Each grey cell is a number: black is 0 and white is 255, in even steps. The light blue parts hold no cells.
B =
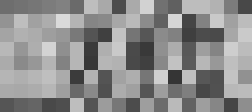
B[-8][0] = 110
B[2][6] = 84
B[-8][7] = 169
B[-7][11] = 97
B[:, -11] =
[169, 137, 64, 175, 182, 84, 80, 156]
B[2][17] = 202
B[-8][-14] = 129
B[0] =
[110, 114, 118, 124, 129, 106, 190, 169, 76, 170, 210, 113, 96, 189, 189, 178, 124, 72]
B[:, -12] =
[190, 133, 84, 58, 55, 178, 138, 84]
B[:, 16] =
[124, 161, 167, 206, 191, 195, 184, 69]
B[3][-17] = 150
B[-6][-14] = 151
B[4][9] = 73
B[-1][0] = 85
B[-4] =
[171, 138, 151, 180, 130, 182, 55, 182, 178, 73, 64, 136, 194, 90, 183, 152, 191, 177]
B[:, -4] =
[189, 130, 76, 158, 183, 87, 71, 158]
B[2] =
[164, 177, 172, 158, 151, 121, 84, 64, 194, 117, 86, 139, 129, 63, 76, 74, 167, 202]
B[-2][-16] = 172
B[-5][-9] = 74
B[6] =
[170, 168, 172, 182, 159, 105, 138, 80, 172, 160, 85, 158, 110, 127, 71, 81, 184, 187]
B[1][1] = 190
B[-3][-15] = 191

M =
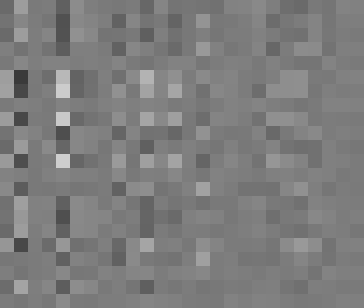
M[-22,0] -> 106
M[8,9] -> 124
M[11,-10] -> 134
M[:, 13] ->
[118, 120, 120, 121, 130, 124, 128, 125, 121, 120, 128, 127, 125, 129, 121, 128, 125, 120, 126, 131, 124, 123]
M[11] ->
[154, 78, 122, 125, 206, 102, 113, 121, 154, 118, 159, 135, 164, 127, 101, 125, 134, 126, 115, 150, 139, 131, 113, 128, 127, 123]
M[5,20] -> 142
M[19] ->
[126, 117, 123, 125, 136, 119, 120, 130, 126, 133, 134, 124, 129, 131, 135, 124, 127, 125, 122, 126, 123, 126, 116, 131, 127, 127]
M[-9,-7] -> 114
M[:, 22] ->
[121, 132, 132, 139, 117, 122, 119, 122, 121, 137, 113, 113, 130, 127, 130, 136, 121, 141, 124, 116, 126, 122]
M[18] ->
[119, 121, 123, 126, 97, 130, 126, 118, 97, 138, 121, 118, 115, 126, 160, 124, 126, 117, 118, 116, 124, 133, 124, 116, 124, 122]
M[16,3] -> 133
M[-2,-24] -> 126
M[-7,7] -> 133
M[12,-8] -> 122
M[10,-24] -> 122
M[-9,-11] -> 129
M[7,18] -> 132
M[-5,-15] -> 126
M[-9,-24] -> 121
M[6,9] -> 121
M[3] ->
[127, 115, 125, 115, 93, 127, 127, 123, 98, 135, 127, 118, 106, 121, 153, 129, 119, 123, 132, 103, 124, 140, 139, 115, 127, 127]
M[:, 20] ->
[110, 119, 115, 124, 122, 142, 142, 123, 144, 121, 115, 139, 129, 134, 119, 121, 117, 139, 124, 123, 117, 124]
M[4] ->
[121, 135, 126, 130, 130, 125, 127, 125, 132, 122, 117, 124, 130, 130, 119, 124, 128, 127, 121, 129, 122, 117, 117, 131, 124, 122]
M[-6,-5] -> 113
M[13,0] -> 137
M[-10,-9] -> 125
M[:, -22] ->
[96, 81, 82, 93, 130, 184, 204, 130, 201, 78, 102, 206, 132, 123, 96, 79, 97, 151, 97, 136, 93, 138]
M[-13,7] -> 128
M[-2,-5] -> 112
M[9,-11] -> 123
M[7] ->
[122, 128, 126, 121, 130, 125, 122, 128, 131, 127, 131, 129, 122, 125, 119, 124, 130, 128, 132, 126, 123, 118, 122, 130, 130, 129]
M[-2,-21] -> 141
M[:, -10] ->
[130, 121, 124, 119, 128, 132, 131, 130, 130, 120, 128, 134, 127, 124, 121, 120, 123, 123, 126, 127, 123, 130]
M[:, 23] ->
[117, 118, 119, 115, 131, 121, 127, 130, 124, 124, 128, 128, 128, 118, 127, 131, 127, 115, 116, 131, 125, 124]
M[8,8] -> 142
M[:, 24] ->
[131, 126, 124, 127, 124, 129, 124, 130, 123, 127, 122, 127, 121, 124, 125, 124, 125, 128, 124, 127, 122, 128]

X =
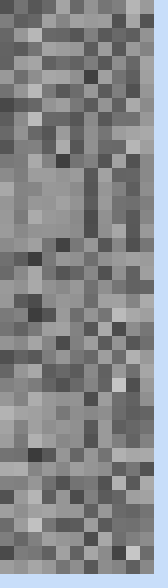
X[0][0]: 82
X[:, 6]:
[147, 154, 128, 92, 125, 65, 152, 91, 138, 143, 145, 129, 88, 86, 92, 76, 78, 151, 111, 135, 113, 108, 148, 86, 157, 104, 137, 132, 77, 136, 89, 82, 150, 149, 120, 128, 96, 157, 77, 166, 88]
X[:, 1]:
[115, 95, 151, 91, 156, 111, 149, 91, 139, 146, 127, 124, 126, 132, 131, 123, 137, 147, 93, 137, 146, 91, 130, 99, 137, 99, 150, 136, 131, 163, 131, 121, 113, 174, 128, 154, 143, 156, 103, 124, 147]
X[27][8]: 197
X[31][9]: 99
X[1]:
[126, 95, 102, 160, 133, 161, 154, 157, 81, 166, 83]
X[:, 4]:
[164, 133, 102, 156, 110, 164, 88, 158, 103, 155, 172, 63, 148, 151, 161, 150, 146, 66, 151, 85, 137, 151, 154, 162, 75, 150, 104, 82, 146, 120, 150, 136, 150, 135, 82, 150, 150, 88, 150, 161, 117]
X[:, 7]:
[117, 157, 89, 156, 88, 160, 91, 148, 88, 117, 106, 84, 162, 150, 154, 145, 143, 86, 144, 81, 143, 160, 117, 170, 91, 158, 97, 99, 157, 142, 154, 154, 115, 142, 82, 91, 152, 90, 168, 139, 141]
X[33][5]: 158
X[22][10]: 159
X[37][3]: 118
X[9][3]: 86
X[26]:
[102, 150, 168, 93, 104, 91, 137, 97, 152, 112, 166]
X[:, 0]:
[82, 126, 103, 99, 98, 153, 114, 72, 93, 105, 85, 121, 139, 168, 150, 153, 155, 139, 112, 106, 154, 152, 122, 116, 148, 80, 102, 129, 151, 179, 163, 157, 115, 171, 130, 82, 159, 108, 126, 74, 157]
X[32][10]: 169
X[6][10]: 150
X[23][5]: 130
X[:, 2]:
[87, 102, 183, 116, 165, 142, 185, 103, 187, 104, 129, 170, 157, 134, 151, 171, 147, 160, 61, 168, 169, 76, 61, 121, 165, 89, 168, 124, 173, 160, 160, 177, 59, 133, 150, 181, 160, 193, 128, 119, 166]
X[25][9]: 177
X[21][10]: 171
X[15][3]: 153
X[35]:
[82, 154, 181, 94, 150, 76, 128, 91, 101, 159, 162]
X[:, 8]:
[127, 81, 105, 88, 141, 115, 127, 96, 114, 157, 105, 162, 100, 129, 114, 114, 167, 135, 154, 144, 117, 161, 187, 75, 148, 108, 152, 197, 110, 108, 95, 127, 177, 95, 178, 101, 106, 114, 111, 68, 132]
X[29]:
[179, 163, 160, 151, 120, 142, 136, 142, 108, 94, 100]
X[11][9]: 82

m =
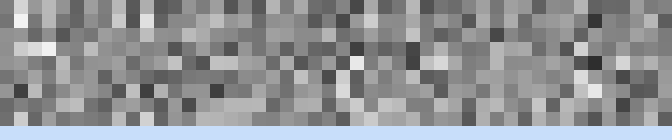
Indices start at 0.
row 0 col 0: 126
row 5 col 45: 116
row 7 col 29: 127
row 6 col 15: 63
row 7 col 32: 165
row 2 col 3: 143
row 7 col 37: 127
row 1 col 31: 154
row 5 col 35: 159
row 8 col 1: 204
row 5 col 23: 76
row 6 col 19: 137
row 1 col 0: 116
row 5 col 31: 101
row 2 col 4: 86
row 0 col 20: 125
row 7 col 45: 126
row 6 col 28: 142
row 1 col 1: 242
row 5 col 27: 125
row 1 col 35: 124
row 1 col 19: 144
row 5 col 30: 92
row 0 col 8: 183
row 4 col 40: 147
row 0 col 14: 125
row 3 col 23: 96
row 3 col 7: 145
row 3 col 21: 137
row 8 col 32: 144
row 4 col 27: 165
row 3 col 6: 188
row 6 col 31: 92
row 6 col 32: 155
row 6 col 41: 192
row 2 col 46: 148
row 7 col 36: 142
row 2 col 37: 115
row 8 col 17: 167

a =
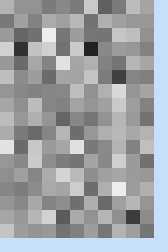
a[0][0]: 178
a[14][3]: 131
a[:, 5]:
[122, 184, 156, 202, 165, 163, 189, 163, 135, 110, 224, 116, 186, 204, 112, 170, 128]
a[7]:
[166, 143, 188, 134, 129, 163, 149, 160, 202, 158, 130]
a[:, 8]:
[122, 160, 197, 156, 116, 65, 217, 202, 182, 184, 179, 206, 166, 237, 159, 143, 179]
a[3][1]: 49
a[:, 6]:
[201, 115, 118, 34, 176, 195, 145, 149, 118, 151, 121, 164, 142, 110, 173, 146, 157]
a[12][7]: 160
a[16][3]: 152
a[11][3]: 142
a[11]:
[150, 136, 202, 142, 124, 116, 164, 136, 206, 155, 113]
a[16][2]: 147
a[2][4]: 119
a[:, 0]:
[178, 121, 154, 208, 152, 190, 148, 166, 188, 171, 226, 150, 143, 133, 149, 166, 195]
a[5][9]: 133
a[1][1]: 160
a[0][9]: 188
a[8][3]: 149
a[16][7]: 119
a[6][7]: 176
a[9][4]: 181
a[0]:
[178, 147, 146, 123, 135, 122, 201, 97, 122, 188, 164]
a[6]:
[148, 135, 130, 134, 135, 189, 145, 176, 217, 149, 164]
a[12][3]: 172
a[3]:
[208, 49, 194, 208, 114, 202, 34, 136, 156, 151, 130]
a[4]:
[152, 107, 167, 131, 225, 165, 176, 130, 116, 182, 166]
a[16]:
[195, 156, 147, 152, 115, 128, 157, 119, 179, 158, 117]
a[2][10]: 144
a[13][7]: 175
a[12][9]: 155

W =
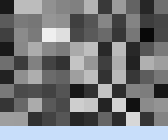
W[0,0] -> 25
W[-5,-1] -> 158
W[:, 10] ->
[38, 61, 8, 85, 176, 93, 125, 139, 52]
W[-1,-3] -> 215
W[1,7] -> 134
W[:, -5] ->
[57, 134, 106, 41, 63, 50, 195, 35, 101]
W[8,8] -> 43
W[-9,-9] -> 145
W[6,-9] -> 66
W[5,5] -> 159
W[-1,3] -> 67
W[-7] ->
[64, 139, 122, 239, 223, 72, 90, 106, 54, 119, 8, 71]
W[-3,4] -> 84
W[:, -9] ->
[145, 150, 239, 137, 67, 107, 66, 89, 67]
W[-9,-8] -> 133
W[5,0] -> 34
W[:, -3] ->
[99, 132, 119, 40, 34, 55, 131, 17, 215]
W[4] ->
[111, 60, 129, 67, 50, 196, 150, 63, 173, 34, 176, 158]
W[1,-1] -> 69
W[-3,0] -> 121
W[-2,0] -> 53
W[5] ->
[34, 143, 174, 107, 99, 159, 189, 50, 185, 55, 93, 120]
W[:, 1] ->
[188, 122, 139, 137, 60, 143, 74, 104, 157]

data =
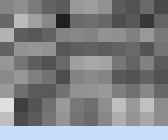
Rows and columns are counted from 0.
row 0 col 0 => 133
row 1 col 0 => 104
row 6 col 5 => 145
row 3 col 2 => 150
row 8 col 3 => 118
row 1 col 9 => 88
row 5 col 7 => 133
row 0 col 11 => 74
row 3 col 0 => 98
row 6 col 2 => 91
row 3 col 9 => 105
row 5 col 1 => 150
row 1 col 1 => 186
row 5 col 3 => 114
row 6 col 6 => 147
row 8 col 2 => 91
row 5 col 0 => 137
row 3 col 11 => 115
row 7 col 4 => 154
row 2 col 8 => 144
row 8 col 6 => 106
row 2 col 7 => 146
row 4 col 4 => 105
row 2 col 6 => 131
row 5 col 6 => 139
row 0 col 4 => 91
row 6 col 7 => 153
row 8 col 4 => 148
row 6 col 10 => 136
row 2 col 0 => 179
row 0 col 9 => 82
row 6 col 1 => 111
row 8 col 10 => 167
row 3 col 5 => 94
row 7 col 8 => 190
